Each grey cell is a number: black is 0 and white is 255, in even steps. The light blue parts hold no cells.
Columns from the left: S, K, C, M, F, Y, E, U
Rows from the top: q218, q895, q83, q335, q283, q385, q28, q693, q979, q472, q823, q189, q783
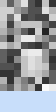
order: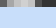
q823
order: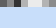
q385

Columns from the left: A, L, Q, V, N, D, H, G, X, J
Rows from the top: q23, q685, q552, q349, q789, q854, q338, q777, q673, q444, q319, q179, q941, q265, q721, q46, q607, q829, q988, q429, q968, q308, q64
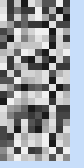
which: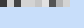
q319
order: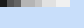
q968
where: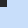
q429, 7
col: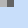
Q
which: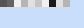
q968
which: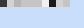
q338
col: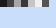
J

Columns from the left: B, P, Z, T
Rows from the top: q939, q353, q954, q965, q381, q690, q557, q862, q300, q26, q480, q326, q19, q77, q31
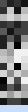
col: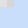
T
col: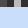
B
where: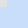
q300, 3

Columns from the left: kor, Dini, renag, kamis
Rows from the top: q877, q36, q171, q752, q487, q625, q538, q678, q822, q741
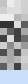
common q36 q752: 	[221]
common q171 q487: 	[181]
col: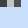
renag
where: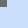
q625, 3

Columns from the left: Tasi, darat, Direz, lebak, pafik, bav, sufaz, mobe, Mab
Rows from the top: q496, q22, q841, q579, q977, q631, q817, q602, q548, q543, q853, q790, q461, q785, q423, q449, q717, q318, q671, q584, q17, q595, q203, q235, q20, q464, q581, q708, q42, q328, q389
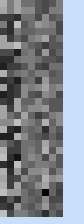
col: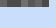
Mab
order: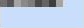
q631

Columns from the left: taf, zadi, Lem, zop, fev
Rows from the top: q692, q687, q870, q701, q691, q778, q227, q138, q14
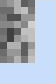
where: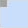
q701, 2
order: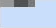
q870

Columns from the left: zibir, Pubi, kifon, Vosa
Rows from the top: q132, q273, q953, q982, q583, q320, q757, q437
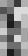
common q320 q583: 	[164]
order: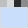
q953
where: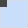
q320, 1
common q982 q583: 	[164]
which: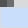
q273
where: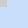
q583, 0
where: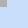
q132, 3

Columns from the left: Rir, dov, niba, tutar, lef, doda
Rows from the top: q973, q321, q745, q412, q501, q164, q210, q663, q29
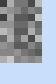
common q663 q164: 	[106]
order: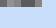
q210
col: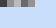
Rir
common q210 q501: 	[91]
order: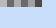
q164

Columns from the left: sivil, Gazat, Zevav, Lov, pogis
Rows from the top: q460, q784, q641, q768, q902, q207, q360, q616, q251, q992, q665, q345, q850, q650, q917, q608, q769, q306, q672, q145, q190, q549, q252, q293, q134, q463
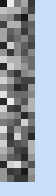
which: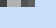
q768
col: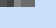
pogis
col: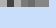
Zevav
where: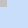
q784, 0
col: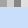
sivil

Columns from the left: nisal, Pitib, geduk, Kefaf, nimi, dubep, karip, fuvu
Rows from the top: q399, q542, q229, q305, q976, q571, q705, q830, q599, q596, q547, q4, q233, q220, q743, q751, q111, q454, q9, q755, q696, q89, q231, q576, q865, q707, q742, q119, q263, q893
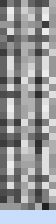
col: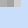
nimi
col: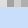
fuvu
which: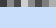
q263
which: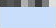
q119
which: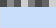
q707
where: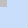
q89, 4

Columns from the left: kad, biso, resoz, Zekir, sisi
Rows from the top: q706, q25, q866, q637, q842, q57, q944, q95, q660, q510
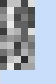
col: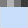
kad
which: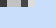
q706

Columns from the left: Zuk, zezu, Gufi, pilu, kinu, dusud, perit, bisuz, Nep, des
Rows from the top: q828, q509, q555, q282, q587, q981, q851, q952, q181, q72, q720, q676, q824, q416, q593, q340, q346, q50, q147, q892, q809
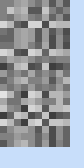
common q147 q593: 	[167]
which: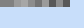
q828

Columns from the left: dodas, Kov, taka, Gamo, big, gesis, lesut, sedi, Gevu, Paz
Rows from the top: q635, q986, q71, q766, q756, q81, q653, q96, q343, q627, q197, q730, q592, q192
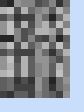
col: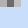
Gevu
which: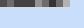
q96
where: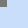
q71, 1
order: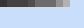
q96
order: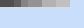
q766
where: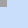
q756, 7

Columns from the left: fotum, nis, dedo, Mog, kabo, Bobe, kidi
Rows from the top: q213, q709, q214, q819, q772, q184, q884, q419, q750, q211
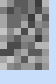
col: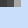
Bobe
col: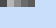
kabo
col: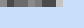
nis
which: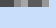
q419

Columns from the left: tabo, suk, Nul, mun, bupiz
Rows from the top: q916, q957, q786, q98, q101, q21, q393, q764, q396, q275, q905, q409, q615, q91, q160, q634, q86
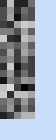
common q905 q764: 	[63]
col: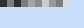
suk

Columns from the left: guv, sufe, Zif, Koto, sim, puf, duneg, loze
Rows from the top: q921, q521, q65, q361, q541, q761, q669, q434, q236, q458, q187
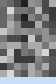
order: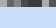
q361
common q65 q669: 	[146]
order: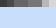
q521
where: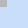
q521, 5
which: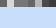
q521
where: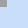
q541, 1

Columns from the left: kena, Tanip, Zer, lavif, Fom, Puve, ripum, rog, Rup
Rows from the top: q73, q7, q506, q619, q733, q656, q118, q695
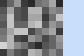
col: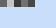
lavif
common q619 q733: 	[196]
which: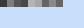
q695

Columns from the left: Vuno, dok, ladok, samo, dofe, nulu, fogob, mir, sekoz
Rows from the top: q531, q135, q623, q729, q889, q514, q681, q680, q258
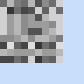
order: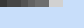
q258
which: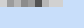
q623
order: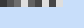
q681
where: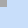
q680, 1

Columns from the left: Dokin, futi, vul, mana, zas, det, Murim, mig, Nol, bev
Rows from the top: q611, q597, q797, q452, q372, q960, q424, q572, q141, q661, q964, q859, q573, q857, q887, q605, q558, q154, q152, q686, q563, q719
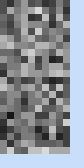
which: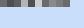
q372
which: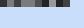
q686
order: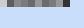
q154
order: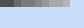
q661
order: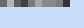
q452

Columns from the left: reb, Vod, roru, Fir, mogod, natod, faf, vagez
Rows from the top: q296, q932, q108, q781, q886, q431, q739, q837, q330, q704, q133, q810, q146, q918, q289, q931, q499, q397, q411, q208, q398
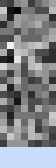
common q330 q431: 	[104]
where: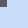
q398, 6

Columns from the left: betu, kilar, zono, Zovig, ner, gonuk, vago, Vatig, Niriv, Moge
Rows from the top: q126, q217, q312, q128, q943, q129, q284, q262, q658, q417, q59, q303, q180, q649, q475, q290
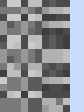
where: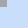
q303, 6
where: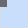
q943, 4
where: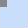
q180, 0
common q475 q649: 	[190]
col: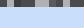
Niriv
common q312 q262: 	[190]

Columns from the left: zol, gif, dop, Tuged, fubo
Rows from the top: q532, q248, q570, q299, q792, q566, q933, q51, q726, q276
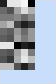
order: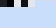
q933
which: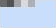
q248
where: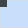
q299, 2
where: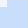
q532, 3
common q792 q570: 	[106]

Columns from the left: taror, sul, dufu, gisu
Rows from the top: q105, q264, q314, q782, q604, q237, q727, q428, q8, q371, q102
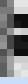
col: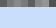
taror
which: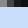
q237
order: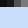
q782

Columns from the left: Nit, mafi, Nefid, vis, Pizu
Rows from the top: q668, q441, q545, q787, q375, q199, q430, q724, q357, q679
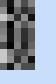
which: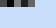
q430
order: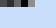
q441
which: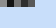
q199

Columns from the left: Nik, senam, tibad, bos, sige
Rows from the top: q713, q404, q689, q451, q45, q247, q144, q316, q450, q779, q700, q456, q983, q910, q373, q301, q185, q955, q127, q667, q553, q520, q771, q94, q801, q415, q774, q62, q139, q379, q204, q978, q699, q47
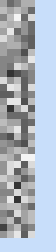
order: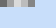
q204
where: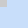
q415, 0
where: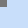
q779, 1

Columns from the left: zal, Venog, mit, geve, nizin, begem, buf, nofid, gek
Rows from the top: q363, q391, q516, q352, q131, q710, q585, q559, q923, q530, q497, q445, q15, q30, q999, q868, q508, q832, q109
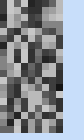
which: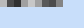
q131
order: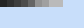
q508
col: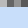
begem
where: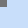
q559, 5
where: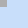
q585, 6

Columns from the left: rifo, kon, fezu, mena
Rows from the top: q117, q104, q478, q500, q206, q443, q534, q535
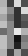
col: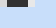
fezu
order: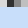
q104

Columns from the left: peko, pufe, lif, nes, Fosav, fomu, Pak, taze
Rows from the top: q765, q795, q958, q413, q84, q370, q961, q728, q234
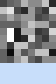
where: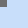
q765, 2
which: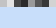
q795
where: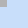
q765, 3
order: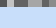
q413
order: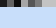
q728

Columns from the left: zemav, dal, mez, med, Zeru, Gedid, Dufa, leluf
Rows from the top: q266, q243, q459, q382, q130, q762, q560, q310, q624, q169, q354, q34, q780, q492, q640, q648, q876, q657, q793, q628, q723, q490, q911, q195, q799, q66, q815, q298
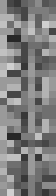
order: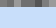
q195
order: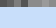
q815
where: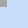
q911, 6
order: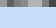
q459
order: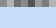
q793
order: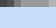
q657

